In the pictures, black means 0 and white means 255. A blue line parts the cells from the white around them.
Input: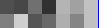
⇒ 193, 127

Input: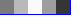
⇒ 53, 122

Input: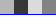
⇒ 131, 182

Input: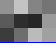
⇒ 117, 60

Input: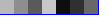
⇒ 104, 184

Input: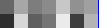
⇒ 160, 46

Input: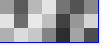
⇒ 137, 176

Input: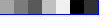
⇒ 49, 165
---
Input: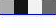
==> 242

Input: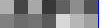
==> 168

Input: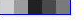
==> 33

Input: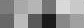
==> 181

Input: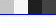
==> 31

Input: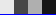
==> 175

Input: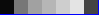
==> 161

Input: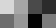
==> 74

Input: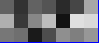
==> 98
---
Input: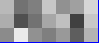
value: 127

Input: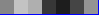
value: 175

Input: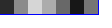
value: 214

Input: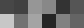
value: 150

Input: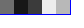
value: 59

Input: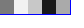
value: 200

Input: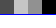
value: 145
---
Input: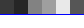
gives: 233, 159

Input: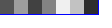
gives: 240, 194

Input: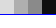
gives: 220, 175

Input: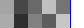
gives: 198, 191

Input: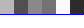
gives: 250, 184

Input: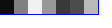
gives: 240, 185

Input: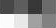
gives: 251, 232
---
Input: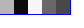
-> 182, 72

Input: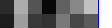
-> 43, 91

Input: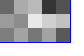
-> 104, 89

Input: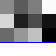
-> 138, 2

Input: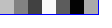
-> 192, 170

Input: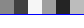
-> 136, 188

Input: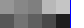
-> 150, 30

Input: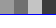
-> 154, 60
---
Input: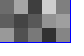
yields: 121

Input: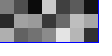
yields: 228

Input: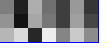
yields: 133

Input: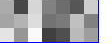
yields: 79

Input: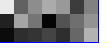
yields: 46

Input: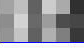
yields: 176

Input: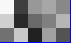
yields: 33

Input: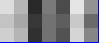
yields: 82

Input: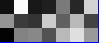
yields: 185
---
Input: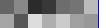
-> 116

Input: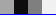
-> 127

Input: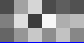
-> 94

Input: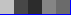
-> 133

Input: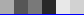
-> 232

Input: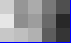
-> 120

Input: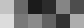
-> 133

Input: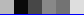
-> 115

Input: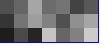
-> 67
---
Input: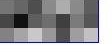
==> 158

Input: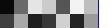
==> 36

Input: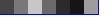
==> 21

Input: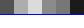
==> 119

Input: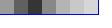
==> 200

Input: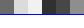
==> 71

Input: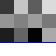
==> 3

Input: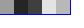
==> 227

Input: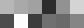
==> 106
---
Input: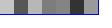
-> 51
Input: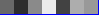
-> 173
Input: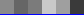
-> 159
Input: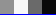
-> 106
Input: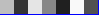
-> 249
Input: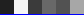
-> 82
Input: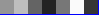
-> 250
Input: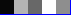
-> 254
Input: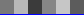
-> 198
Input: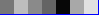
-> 168
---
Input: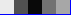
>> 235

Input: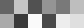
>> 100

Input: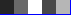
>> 37

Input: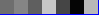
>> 110

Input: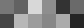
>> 119

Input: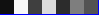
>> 16

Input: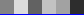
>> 131
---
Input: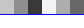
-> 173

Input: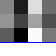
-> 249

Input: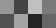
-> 36

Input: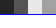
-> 232

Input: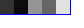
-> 101

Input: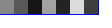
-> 219
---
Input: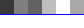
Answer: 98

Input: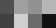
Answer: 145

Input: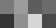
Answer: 93

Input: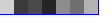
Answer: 74

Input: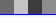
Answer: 60

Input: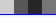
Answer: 38
